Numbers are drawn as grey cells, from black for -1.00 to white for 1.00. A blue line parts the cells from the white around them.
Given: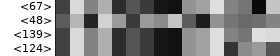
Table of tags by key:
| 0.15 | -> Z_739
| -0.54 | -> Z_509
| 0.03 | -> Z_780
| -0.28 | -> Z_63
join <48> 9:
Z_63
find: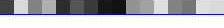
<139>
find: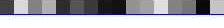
<67>
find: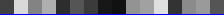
<124>

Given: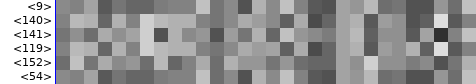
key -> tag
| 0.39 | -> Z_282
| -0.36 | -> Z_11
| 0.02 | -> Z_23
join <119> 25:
Z_282
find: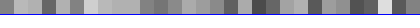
<140>
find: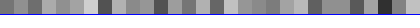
<141>
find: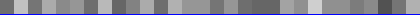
<152>
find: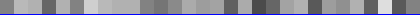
<119>

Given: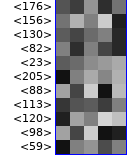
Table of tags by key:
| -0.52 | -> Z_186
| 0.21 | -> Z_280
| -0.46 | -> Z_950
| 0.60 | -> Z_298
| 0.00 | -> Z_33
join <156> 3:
Z_298
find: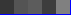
<113>
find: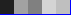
<120>

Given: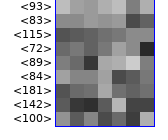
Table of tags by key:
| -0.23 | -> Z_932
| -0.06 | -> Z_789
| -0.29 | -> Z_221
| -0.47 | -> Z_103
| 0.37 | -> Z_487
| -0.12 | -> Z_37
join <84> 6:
Z_789
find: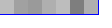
<93>
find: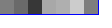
<89>
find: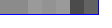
<83>
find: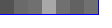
<181>

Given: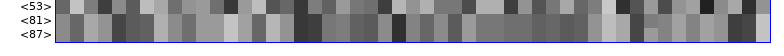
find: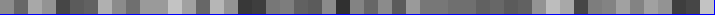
<81>
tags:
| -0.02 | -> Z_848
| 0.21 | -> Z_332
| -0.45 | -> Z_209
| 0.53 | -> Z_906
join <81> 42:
Z_848
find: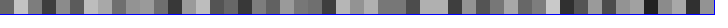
<53>

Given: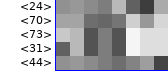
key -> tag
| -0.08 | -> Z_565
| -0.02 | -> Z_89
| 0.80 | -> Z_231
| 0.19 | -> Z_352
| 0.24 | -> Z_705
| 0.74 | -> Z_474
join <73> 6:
Z_474
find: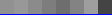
<44>

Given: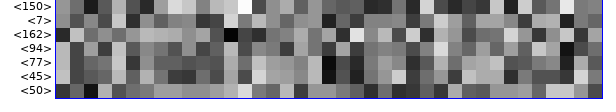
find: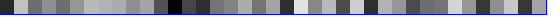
<162>
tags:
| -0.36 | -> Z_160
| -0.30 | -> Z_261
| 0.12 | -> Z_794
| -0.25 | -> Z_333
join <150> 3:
Z_261
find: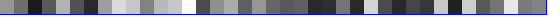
<150>
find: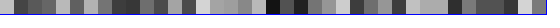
<45>
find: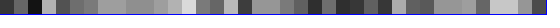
<50>

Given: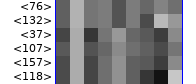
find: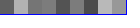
<132>
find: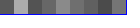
<107>
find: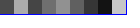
<118>
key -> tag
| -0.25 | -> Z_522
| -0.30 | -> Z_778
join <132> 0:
Z_522

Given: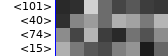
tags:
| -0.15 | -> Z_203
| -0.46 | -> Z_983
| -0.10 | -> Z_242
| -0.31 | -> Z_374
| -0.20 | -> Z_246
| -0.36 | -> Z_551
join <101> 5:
Z_374
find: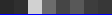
<101>
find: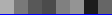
<15>

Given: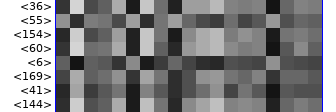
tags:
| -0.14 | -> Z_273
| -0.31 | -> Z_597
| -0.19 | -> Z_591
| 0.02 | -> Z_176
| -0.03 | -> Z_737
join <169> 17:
Z_591
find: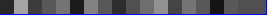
<41>
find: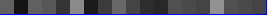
<6>

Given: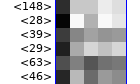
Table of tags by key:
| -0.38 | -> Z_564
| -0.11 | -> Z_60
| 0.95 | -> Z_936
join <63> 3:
Z_60
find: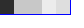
<148>
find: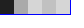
<29>

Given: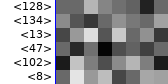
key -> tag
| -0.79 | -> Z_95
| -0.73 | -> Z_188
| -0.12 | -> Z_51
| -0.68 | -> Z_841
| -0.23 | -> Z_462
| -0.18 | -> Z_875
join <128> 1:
Z_875
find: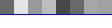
<8>

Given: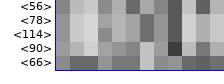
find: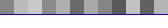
<56>
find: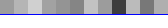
<90>
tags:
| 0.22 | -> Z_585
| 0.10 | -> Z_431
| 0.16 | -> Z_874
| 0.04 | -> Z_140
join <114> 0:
Z_874

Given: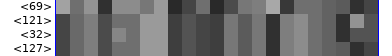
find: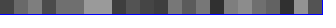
<121>
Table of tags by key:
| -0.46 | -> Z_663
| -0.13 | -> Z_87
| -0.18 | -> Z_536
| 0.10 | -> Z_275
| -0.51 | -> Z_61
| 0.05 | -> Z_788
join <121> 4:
Z_87
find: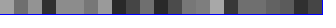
<69>
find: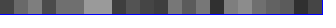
<127>

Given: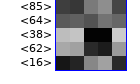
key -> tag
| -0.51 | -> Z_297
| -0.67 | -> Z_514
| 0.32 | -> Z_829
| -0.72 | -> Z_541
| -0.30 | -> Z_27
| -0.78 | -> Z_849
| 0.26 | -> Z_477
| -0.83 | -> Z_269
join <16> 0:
Z_269
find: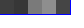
<85>

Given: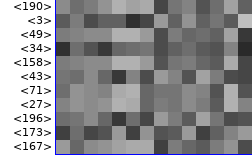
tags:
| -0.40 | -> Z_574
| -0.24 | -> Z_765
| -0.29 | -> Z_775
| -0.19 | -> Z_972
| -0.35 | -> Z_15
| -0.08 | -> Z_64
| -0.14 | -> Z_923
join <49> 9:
Z_972
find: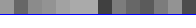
<167>
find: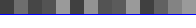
<173>
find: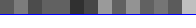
<3>

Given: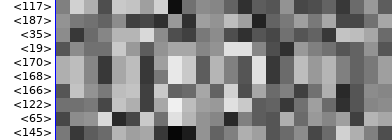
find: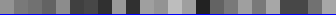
<187>
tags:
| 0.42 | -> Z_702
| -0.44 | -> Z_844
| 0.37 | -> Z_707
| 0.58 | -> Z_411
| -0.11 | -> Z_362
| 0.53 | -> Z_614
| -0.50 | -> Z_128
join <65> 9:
Z_702
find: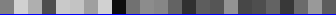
<117>
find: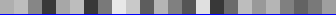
<168>
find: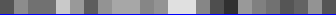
<19>

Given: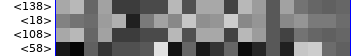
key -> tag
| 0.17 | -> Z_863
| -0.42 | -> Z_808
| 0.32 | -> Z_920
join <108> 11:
Z_920
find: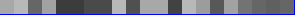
<138>
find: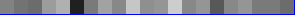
<18>
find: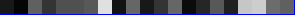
<58>

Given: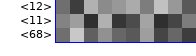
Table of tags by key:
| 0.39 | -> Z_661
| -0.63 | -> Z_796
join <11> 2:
Z_796
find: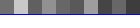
<68>
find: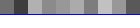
<12>
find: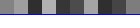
<11>

